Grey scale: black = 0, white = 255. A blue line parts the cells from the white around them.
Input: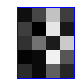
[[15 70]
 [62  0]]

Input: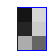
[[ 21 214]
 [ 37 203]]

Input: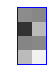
[[140 135]
 [ 50 185]]

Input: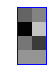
[[100 131]
 [  3 194]]

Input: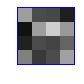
[[158  75]
 [ 17 158]]

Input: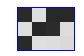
[[ 42 223]
 [222  39]]

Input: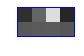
[[ 47 101]
 [ 88  90]]

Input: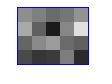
[[142 128]
 [169  96]]

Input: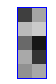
[[ 63 164]
 [186 202]]
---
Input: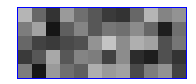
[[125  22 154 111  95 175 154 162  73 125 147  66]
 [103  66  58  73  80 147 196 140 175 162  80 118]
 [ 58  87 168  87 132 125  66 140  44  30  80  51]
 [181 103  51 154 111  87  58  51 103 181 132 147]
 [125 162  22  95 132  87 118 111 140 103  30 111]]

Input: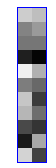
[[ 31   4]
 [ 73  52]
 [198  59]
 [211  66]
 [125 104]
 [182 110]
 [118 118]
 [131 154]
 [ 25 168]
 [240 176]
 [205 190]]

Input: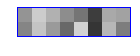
[[133 196 154 104 210  53 183 125]
 [148 204 177 141 117  61 169 162]]

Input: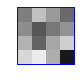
[[141  86 120 147]
 [179  99 167 207]
 [126 193 154 106]
 [215 236 173  24]]

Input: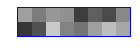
[[ 54  81 202 130 116 159 189 166]
 [159 124 151 144  60  95  75 136]]

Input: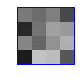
[[134 102 146 175]
 [121 109 127  73]
 [ 40 115 160 153]
 [ 28 194 188  87]]

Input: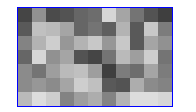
[[139 116 158 186 192 158  63 124 109 165 124]
 [ 69 145  75  83 102 109 214 165 116  83  63]
 [139 151 139 165 206 192  89  83 173 139 131]
 [131 179 206 151 179 200 151 200  89 165 145]
 [ 89 192 186 165 102 116  95 179  89 200 124]
 [102 214 145 165  83  69 116 186 158 206 116]
 [186 221 206 131 158 173 131 179 221 221 214]]

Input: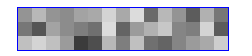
[[119  85 163 140 126 112 220 100 155 177 199 133 126 212  92]
 [148 184 148 140 163 169 212 169 220 106 184 148  92 177 119]
 [192 212 192 155  59  78 184 126 192 112 100 133 155 169 206]]
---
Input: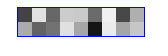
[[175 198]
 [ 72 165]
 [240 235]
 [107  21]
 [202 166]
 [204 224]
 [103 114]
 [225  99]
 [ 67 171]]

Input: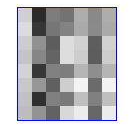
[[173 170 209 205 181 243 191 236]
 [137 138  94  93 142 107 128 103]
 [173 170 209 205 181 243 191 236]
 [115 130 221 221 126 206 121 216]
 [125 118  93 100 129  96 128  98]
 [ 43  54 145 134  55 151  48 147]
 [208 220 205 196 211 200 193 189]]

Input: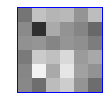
[[189 104 125 168 146 109]
 [148 133 143 155 161 148]
 [185 147 149 217 230 205]
 [181 170 133 192 169 188]
 [194  47 149 203 242 110]
 [117 138 145 122 134 136]]

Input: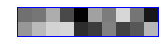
[[ 23 182]
 [117  87]
 [215  66]
 [124 129]
 [161  60]
 [  2  45]
 [ 73 215]
 [173 211]
 [118 186]
 [112 151]]

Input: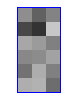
[[131 199 128 162 128 109]
 [ 97  51 155 140 173 178]
 [142  71 167 136 114 174]]

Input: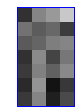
[[200  60 133 119 137  56  74]
 [153 104 126  68  97  19  31]
 [133  92 101 138 129 148 133]
 [ 49 114  90  49  58  42  57]]
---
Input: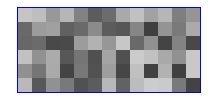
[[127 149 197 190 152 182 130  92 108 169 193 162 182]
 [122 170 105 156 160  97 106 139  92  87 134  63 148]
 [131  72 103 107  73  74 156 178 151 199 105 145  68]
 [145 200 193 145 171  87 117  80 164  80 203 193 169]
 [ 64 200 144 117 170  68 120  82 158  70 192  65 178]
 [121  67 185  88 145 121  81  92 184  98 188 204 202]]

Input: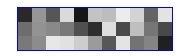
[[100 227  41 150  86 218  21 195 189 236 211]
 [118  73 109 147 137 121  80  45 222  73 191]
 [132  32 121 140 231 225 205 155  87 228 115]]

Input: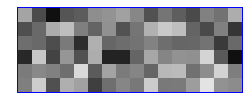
[[114 173 164  75  16  85  92 142 147 161 135  81 117  94  74 129]
 [128  53  79 105 172 190 127 100 145  82 117 177 201 190 100  74]
 [ 58 105 110 105  77 122  45 176 102 109 115 130 110 102 103 115]
 [ 89  16  40 199  67 150  81 173  35  35 101 167 133 146 144 212]
 [211 126 123 136 129 110 217  91 163 123 133 101 184 187 113 141]
 [146 140 127 205  80 175 161  63 111 134 120 204 121 122 157 227]]

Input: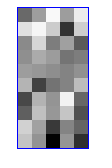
[[157 236 105 158 249]
 [ 51 206 224 246 204]
 [160  90 138 214 125]
 [116 125 143 171 156]
 [131 145 157 151 142]
 [131 189 180  65 115]
 [242 103  72 179 148]
 [197  80  95 192 151]
 [132 100 209 161  57]
 [149  47 196 147   2]]

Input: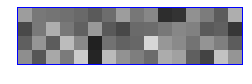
[[ 92 174 157 120 116 112 105  90 109 157 119 135  45  51 145 124]
 [ 96  55  73 121 174 120  97 153  89  72 106 108 120 135 129  90]
 [127  92  95 149  92 188 137  33 114  98 103 214 151 138 115 148]
 [194 149 142  86 168 123 204  37 187 146 126 107 172 161  95  67]]

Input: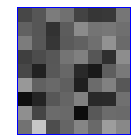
[[ 56 118  71  86 124 112  67  54]
 [119 111  97  86  50  92 139 116]
 [146 106 124  87  54  90  97 111]
 [ 47 141  63  76  87 116 128  86]
 [ 94 121  71  33  88 103  41  25]
 [129  87 152  97 105  95  31 107]
 [ 42 112  14  36  87 101 129  41]
 [108 106 143  69 107 105  13  88]
 [157 136 114 198  77 101 133 105]]
